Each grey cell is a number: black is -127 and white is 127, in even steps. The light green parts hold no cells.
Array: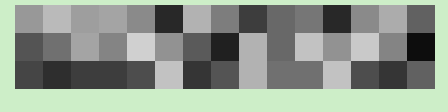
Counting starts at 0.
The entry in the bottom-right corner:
-30
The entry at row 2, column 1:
-81
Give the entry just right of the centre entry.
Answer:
50
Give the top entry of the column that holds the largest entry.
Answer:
10
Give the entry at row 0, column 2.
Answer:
30
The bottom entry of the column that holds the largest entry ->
-50
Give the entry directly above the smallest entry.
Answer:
-30
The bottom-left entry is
-58
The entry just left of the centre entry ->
-37
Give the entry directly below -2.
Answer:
-95
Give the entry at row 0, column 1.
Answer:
58
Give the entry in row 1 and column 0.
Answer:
-43
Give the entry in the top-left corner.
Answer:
24

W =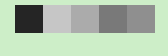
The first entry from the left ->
-90
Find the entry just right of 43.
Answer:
-6
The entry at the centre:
43
